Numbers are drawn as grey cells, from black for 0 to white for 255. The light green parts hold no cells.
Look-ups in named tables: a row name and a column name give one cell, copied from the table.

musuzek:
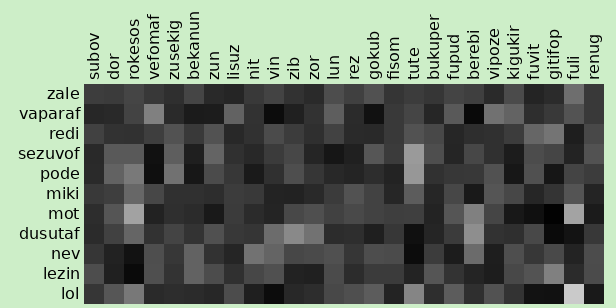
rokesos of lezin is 10
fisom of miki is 38
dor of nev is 34
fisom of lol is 35
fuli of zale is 110
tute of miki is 92
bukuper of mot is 35
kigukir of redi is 60
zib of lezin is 34
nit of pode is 26
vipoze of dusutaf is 50
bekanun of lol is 43

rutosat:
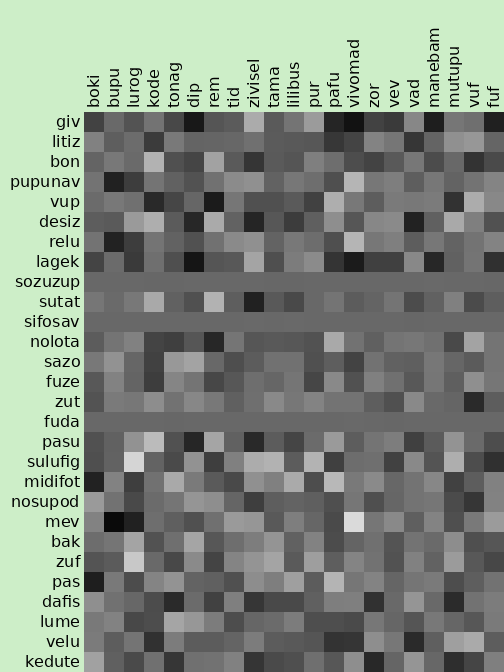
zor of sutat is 100
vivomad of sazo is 67
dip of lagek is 21
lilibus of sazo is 113
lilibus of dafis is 73
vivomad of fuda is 105
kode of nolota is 68
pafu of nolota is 169

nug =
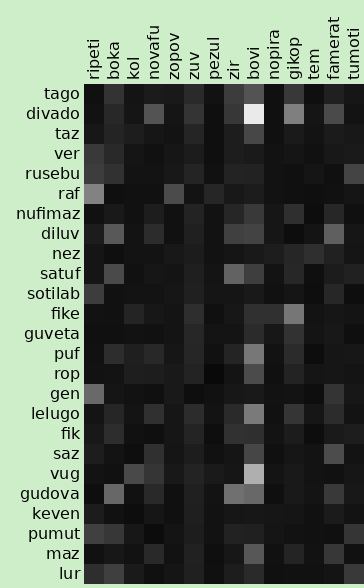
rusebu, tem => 21
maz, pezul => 15
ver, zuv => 28
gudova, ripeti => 14
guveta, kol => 18
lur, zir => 29
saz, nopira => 16
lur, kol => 26
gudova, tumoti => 24
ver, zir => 29
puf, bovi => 119
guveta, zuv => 39
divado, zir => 55
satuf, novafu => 22

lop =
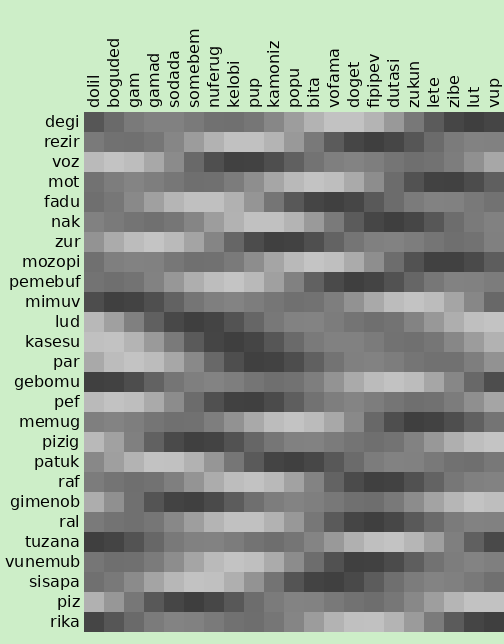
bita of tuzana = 132
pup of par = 64
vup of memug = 116
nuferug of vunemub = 186
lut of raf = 128
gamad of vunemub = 123
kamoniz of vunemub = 171
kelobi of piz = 88
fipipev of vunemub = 65
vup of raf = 130
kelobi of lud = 83

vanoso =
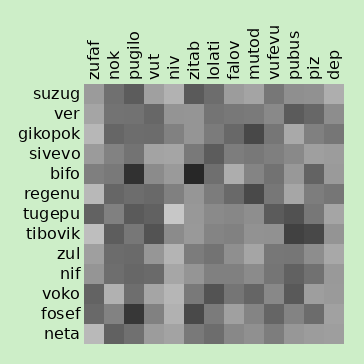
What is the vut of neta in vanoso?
156
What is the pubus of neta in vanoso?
151
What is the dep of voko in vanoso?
154
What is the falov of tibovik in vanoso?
129
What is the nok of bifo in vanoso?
121
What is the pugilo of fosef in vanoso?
55
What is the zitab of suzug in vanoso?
90
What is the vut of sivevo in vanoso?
163
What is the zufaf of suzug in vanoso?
155
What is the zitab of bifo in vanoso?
39
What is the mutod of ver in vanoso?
122
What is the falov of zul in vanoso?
143
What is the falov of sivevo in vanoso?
125
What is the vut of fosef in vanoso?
129

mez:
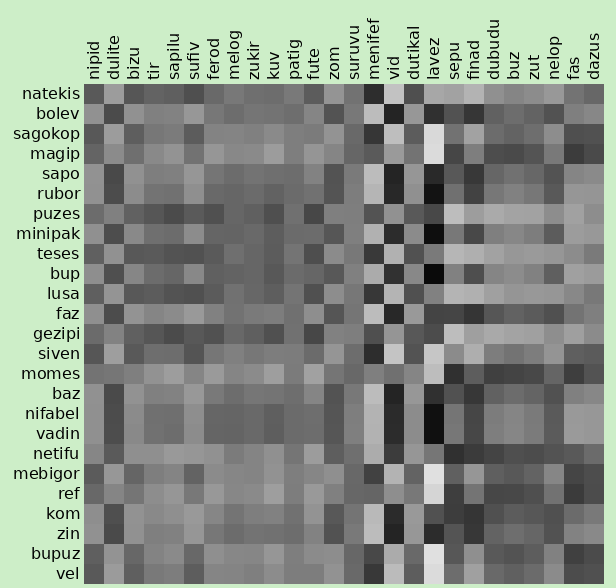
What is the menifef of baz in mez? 188
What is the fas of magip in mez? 60
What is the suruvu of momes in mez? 104
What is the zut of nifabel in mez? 122
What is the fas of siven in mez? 95
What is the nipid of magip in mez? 100
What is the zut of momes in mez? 72
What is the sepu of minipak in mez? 120
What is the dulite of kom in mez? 79
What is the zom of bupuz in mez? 141
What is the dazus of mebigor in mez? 77
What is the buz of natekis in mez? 133
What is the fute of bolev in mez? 133
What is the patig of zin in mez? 109
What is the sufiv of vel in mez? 93
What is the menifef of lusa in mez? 55
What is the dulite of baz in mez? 74
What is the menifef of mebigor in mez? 65

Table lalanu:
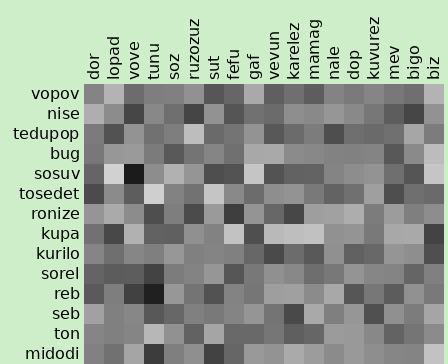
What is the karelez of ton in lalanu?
95
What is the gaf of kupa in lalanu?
79
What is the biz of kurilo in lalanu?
79
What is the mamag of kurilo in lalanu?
89
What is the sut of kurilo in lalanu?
132
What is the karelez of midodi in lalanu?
170
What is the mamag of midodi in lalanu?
156
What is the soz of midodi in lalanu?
127
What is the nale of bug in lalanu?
130
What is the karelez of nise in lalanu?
142
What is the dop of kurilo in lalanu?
97
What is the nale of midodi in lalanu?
139
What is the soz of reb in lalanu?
151
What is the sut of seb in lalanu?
121
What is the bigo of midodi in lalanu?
132
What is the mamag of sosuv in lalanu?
99
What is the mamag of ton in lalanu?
102
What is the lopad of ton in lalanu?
128
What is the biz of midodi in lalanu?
194

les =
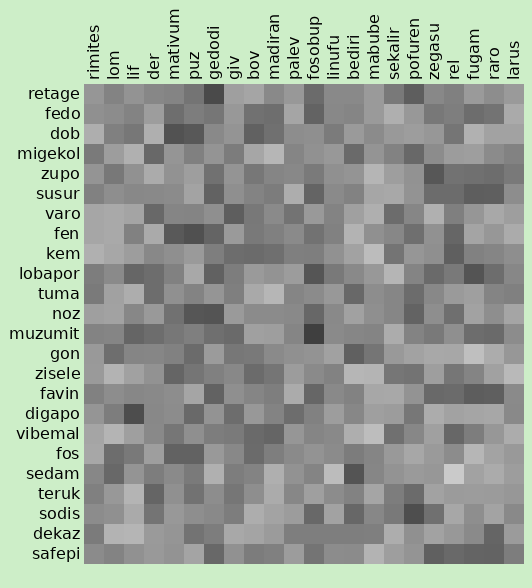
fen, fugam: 164
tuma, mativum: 144
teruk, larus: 151
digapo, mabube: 159
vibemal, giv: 122
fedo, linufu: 136
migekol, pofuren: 104
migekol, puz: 128
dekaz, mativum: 149
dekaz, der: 154
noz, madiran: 139
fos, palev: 138
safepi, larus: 125
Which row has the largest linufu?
sedam

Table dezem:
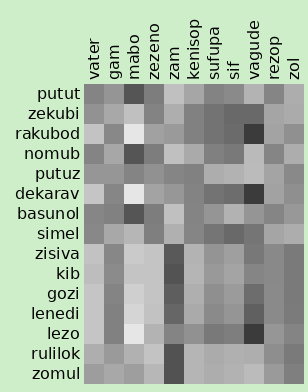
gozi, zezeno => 196
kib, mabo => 196
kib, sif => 164
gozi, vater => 197
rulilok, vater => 174
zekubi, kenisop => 129
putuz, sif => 178
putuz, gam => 150

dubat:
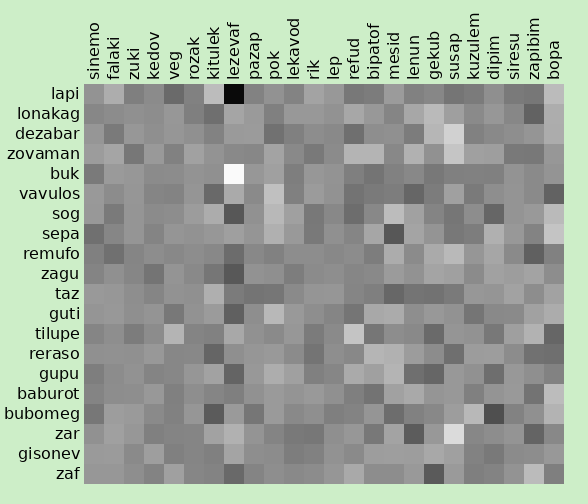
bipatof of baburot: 115
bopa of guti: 172
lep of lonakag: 146
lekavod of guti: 153
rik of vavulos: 155
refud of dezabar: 111
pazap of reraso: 150
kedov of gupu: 132
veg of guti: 120
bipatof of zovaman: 180
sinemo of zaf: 151
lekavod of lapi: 131
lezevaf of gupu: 100
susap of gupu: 152
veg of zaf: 160
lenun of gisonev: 157
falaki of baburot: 141
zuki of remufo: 133
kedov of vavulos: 133

